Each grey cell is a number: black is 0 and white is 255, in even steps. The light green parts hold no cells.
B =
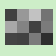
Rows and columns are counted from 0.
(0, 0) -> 65
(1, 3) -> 123
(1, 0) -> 168
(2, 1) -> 65

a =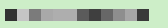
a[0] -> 50
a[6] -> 91
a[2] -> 123
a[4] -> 174

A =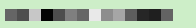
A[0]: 101
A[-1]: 99
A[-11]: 4
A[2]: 199

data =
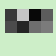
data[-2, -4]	57
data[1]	[75, 36, 110, 123]
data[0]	[57, 196, 8, 92]

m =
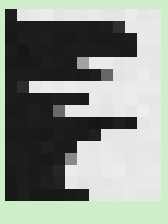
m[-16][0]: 29
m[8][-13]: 26
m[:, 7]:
[233, 26, 26, 29, 234, 29, 232, 234, 231, 22, 31, 230, 232, 231, 230, 230]
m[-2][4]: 33
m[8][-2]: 238
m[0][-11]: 233
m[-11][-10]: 25
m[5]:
[28, 27, 28, 25, 25, 27, 25, 29, 102, 227, 230, 236, 231]
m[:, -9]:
[228, 28, 26, 27, 28, 25, 233, 29, 106, 29, 29, 27, 28, 37, 33, 23]
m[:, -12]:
[229, 27, 29, 22, 25, 27, 44, 26, 27, 27, 27, 27, 28, 28, 28, 29]
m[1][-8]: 28
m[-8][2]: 30
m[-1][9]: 230
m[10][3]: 24
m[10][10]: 229
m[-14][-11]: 29
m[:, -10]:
[235, 28, 30, 27, 30, 25, 236, 26, 26, 28, 24, 31, 24, 28, 30, 24]
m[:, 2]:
[233, 28, 29, 29, 25, 28, 231, 26, 30, 29, 25, 27, 26, 25, 26, 24]
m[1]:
[26, 27, 28, 28, 28, 28, 28, 26, 29, 47, 232, 233, 233]
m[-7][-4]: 31
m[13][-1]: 234
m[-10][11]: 235
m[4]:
[26, 25, 25, 30, 28, 26, 161, 234, 234, 229, 231, 232, 231]
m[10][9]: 229
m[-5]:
[28, 27, 27, 31, 27, 26, 233, 230, 233, 230, 230, 231, 231]
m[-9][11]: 231
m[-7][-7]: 25
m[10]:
[25, 27, 25, 24, 29, 26, 25, 31, 229, 229, 229, 233, 234]
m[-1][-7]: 28

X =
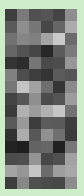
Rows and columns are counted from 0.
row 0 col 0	62
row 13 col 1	150
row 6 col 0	119
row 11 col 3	102
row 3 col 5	122
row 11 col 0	34
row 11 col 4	33
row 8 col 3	177
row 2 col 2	128
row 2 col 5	107
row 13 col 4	158
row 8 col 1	178
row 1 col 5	171
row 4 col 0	52
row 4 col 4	77
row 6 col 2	162
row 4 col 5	151
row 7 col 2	143
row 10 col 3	145
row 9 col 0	89
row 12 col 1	78
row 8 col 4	198
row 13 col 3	107
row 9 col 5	61
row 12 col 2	148

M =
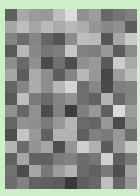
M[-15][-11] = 96
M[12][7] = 118
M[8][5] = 61
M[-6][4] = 151
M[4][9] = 204
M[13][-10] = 77
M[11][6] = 206
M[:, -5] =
[144, 173, 189, 130, 144, 183, 110, 111, 127, 106, 95, 206, 108, 106, 94]
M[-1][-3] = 191
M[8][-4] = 152
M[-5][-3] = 122
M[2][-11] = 132
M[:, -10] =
[168, 189, 108, 183, 105, 93, 133, 189, 103, 145, 195, 107, 166, 77, 130]
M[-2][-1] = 161
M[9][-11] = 101
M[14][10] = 149
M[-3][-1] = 121
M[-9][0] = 102
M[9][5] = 181
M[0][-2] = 116
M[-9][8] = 75
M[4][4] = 111
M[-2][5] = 178
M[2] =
[132, 108, 133, 102, 85, 140, 189, 185, 87, 167, 202]
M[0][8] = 103
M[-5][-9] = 152
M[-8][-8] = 108
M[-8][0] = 90
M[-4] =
[181, 107, 148, 165, 79, 148, 206, 177, 91, 155, 197]
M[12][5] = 129
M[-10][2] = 170
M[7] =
[90, 189, 123, 108, 132, 147, 111, 98, 180, 104, 132]

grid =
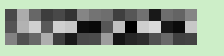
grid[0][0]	74
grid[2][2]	103
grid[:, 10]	[86, 0, 38]
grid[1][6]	12
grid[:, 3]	[61, 89, 174]
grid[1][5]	200
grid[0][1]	172
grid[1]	[84, 178, 208, 89, 208, 200, 12, 8, 86, 193, 0, 206, 218, 24, 11, 199]
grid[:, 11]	[113, 206, 45]
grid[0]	[74, 172, 103, 61, 72, 51, 133, 115, 110, 63, 86, 113, 24, 109, 100, 133]
